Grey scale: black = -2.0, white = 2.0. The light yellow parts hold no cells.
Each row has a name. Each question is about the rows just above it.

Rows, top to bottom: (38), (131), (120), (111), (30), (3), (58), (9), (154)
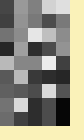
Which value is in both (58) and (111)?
[-0.8]
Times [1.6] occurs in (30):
0
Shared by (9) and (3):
[-1.3]
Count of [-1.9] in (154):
1
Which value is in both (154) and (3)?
[-1.3]
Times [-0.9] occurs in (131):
0
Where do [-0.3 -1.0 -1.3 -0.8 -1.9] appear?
(154)

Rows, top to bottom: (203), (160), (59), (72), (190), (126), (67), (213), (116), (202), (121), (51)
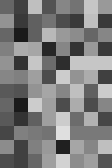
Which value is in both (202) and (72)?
[0.0]
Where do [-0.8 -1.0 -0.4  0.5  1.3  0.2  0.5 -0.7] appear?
(51)
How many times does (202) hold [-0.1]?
4
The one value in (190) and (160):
[0.3]
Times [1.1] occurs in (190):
4
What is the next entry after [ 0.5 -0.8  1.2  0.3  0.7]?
[-1.0]

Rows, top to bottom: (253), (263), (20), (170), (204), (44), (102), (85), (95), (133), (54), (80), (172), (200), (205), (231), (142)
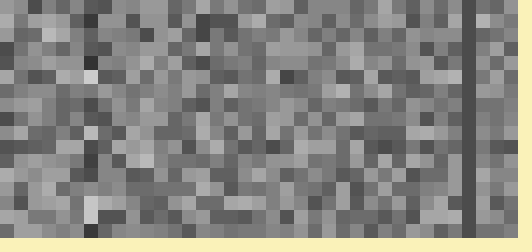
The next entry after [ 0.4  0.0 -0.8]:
[0.2]
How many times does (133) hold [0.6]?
4
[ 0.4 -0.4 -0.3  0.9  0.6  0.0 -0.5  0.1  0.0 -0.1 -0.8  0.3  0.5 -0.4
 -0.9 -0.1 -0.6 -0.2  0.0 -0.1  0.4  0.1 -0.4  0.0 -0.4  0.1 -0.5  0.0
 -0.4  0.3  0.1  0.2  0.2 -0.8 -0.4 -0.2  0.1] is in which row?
(20)
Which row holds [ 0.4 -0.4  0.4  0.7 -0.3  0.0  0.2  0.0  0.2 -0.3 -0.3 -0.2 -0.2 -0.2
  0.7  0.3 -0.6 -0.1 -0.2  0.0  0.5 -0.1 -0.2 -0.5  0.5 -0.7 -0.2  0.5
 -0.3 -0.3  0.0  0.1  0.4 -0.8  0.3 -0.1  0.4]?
(200)
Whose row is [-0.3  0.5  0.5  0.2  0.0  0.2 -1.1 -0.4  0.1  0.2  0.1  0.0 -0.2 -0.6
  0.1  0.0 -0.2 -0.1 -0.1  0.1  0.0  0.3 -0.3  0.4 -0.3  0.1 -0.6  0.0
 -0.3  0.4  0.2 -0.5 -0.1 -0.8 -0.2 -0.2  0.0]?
(142)
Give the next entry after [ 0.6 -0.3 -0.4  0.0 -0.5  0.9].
[-0.3]

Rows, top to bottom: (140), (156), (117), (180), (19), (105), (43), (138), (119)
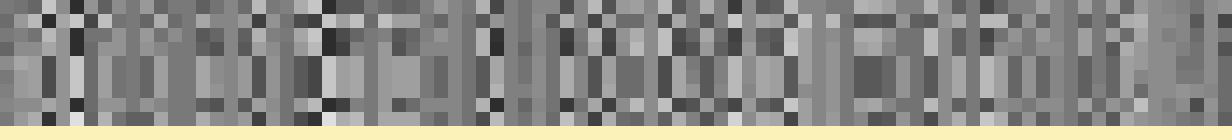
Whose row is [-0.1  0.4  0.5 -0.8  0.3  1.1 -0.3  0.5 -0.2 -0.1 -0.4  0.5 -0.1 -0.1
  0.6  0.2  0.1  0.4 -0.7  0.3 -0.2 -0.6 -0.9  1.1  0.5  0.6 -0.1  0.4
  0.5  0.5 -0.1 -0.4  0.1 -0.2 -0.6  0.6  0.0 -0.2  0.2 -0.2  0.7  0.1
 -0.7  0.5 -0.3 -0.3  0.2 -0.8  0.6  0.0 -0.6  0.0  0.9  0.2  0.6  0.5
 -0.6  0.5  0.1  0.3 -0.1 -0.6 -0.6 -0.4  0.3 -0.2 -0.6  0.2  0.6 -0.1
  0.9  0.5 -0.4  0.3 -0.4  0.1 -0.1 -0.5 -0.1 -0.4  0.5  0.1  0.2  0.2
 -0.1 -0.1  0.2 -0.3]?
(105)
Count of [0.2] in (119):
8
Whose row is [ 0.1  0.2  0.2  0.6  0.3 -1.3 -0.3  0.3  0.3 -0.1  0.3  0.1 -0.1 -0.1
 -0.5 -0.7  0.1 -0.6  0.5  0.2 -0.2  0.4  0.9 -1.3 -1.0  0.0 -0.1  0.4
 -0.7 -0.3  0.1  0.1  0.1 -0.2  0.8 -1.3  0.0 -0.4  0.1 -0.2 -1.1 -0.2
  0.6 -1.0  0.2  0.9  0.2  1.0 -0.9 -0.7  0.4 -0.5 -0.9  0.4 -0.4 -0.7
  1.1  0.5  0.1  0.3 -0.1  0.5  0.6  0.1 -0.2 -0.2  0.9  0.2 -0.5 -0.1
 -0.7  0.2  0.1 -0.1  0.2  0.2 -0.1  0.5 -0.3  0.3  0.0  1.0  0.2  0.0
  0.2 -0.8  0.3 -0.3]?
(138)
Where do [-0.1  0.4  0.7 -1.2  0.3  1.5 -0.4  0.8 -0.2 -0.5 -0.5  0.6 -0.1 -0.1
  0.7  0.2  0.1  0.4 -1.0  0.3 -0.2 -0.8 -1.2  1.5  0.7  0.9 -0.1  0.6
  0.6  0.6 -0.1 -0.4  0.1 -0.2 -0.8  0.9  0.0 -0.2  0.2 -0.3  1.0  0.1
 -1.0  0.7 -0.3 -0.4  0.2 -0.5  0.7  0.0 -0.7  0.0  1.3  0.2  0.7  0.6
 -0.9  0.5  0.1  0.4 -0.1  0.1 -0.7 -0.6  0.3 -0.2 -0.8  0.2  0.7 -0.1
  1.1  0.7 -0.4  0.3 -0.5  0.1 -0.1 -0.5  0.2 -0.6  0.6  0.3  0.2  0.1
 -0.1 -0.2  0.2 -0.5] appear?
(119)
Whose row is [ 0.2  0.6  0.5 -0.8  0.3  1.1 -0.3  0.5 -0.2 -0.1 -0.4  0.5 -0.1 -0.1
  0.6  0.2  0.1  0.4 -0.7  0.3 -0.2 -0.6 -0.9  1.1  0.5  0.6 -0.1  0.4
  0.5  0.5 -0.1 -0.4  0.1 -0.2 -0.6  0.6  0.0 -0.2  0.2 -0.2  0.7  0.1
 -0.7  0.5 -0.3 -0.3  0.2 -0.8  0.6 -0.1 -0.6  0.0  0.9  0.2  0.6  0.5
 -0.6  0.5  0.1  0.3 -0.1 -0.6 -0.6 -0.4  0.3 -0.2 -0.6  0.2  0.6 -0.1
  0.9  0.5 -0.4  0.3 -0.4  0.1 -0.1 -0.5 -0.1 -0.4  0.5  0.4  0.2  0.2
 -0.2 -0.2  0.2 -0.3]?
(19)

